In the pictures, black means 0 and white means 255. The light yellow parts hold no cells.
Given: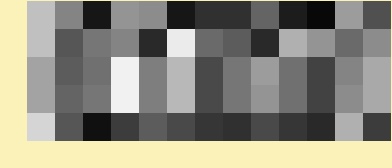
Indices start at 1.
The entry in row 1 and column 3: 22
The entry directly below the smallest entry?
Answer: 148
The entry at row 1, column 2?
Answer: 132
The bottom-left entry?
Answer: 213
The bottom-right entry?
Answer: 60
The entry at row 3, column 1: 163
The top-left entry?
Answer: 192
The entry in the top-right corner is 80
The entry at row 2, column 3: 118
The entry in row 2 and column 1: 192
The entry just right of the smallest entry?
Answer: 156
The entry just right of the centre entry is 118

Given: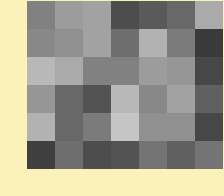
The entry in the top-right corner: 170
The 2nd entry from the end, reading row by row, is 96
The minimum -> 58
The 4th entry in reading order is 77
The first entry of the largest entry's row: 178
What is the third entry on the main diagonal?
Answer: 129
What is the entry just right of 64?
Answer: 110
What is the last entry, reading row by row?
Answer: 116
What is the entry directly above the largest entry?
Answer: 184
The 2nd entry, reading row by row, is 156
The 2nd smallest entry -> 64
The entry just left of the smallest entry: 123
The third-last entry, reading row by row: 116

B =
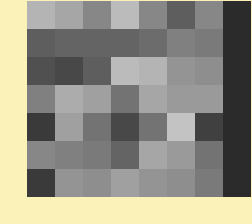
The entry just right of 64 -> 43
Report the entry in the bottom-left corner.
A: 58
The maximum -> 195
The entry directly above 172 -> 72
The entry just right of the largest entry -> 64
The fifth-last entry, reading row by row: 160
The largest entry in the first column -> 180
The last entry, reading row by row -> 43
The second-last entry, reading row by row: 122
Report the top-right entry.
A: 43
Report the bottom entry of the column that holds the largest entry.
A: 142
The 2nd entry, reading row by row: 166
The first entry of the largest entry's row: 58
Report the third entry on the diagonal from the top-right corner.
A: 148

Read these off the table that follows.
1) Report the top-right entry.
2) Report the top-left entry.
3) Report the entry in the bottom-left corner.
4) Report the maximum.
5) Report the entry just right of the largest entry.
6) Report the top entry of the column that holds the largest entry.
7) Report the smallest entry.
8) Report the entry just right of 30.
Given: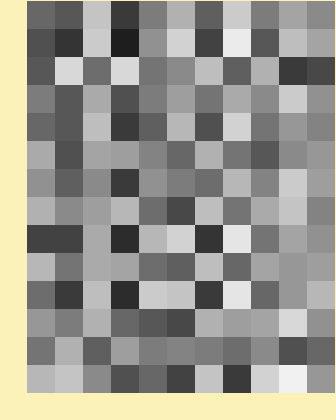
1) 138
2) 103
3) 183
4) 241
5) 151
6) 164
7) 30
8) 145

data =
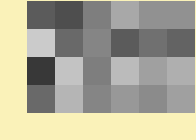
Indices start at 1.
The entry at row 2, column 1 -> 203
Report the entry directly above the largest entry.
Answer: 91
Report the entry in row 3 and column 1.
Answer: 56
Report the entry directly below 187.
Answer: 152
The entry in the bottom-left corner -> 105
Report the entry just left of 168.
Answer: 126
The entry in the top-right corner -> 145

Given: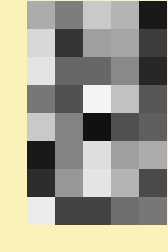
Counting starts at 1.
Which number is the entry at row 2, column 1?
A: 216
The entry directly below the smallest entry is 222
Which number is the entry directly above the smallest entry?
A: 244
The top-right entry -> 25
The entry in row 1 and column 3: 201
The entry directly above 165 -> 180
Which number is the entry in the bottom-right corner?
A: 119
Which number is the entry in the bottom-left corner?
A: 236
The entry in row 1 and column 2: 125
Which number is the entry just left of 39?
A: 137
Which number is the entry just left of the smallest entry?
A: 131
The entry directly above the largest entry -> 103

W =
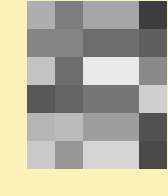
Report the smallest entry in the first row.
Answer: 61
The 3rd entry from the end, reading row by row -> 213
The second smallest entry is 73
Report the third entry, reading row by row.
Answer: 166
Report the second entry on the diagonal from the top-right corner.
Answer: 109
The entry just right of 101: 117
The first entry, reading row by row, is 174
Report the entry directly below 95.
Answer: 138
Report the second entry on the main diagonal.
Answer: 132
